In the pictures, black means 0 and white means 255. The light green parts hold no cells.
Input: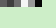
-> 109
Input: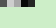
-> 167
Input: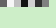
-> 192
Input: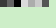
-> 2
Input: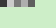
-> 121
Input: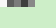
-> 123
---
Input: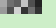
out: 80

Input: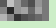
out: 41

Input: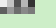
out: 153

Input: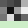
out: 17

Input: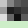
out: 32

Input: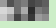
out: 199

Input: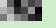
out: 151
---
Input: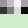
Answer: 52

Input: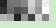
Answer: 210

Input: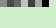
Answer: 62

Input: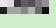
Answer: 83

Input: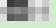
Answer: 205

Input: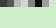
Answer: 129

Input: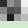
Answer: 132

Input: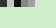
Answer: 160

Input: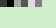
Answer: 222
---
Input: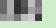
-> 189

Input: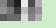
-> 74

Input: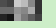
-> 135

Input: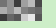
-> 187

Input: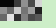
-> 74

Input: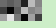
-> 188

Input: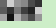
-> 75

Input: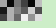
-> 7
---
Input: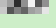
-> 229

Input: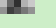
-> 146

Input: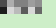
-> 103

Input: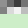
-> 189

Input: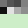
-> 141

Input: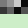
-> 81
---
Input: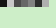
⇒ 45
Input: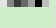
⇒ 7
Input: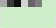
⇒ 101
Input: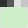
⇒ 224
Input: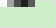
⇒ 32
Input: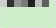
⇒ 192
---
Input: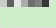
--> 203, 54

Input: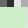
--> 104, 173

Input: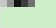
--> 198, 113

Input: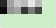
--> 40, 66

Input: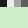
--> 26, 94

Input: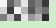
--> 244, 44

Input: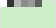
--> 252, 95
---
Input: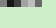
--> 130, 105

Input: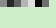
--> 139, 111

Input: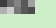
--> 61, 76

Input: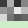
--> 59, 101

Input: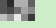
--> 84, 59

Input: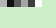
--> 180, 252
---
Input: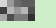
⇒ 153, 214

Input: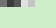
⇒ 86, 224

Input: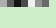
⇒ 75, 240

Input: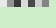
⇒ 219, 234

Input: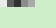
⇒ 50, 235

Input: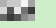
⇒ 230, 245

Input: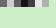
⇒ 19, 233

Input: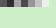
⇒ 75, 239
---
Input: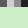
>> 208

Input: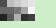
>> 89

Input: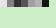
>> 128

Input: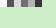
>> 84

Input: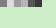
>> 220

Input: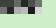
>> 39

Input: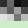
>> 210

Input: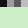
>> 157

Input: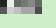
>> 208
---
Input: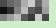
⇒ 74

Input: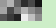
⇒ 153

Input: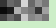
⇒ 53

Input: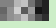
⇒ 130

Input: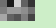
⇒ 111

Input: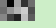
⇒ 121

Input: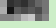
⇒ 159
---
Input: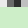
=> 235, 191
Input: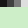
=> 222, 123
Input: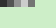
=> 204, 147
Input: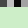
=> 193, 162
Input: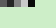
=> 201, 131
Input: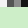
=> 243, 139
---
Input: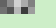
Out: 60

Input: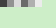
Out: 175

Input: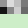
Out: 205

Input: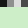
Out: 220

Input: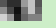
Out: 129

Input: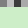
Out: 61

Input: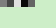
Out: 9
